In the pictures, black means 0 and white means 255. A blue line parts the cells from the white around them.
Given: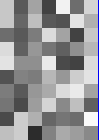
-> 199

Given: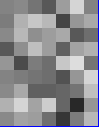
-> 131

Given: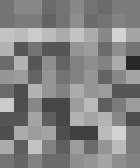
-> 115

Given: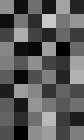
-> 143

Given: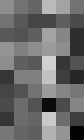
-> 141
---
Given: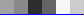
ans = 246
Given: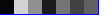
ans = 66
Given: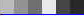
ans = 70
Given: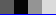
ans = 148
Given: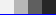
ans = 95
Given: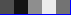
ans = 236
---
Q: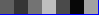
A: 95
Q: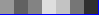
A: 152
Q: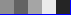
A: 143
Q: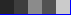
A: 38
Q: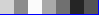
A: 211
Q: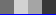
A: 112
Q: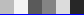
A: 189
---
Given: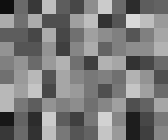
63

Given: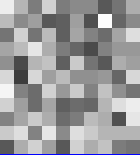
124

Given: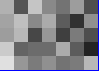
123

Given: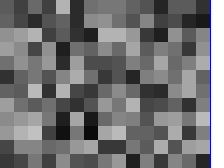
105

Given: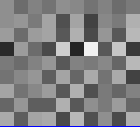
74

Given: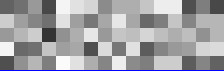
133

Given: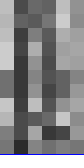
126

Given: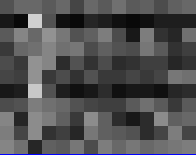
119
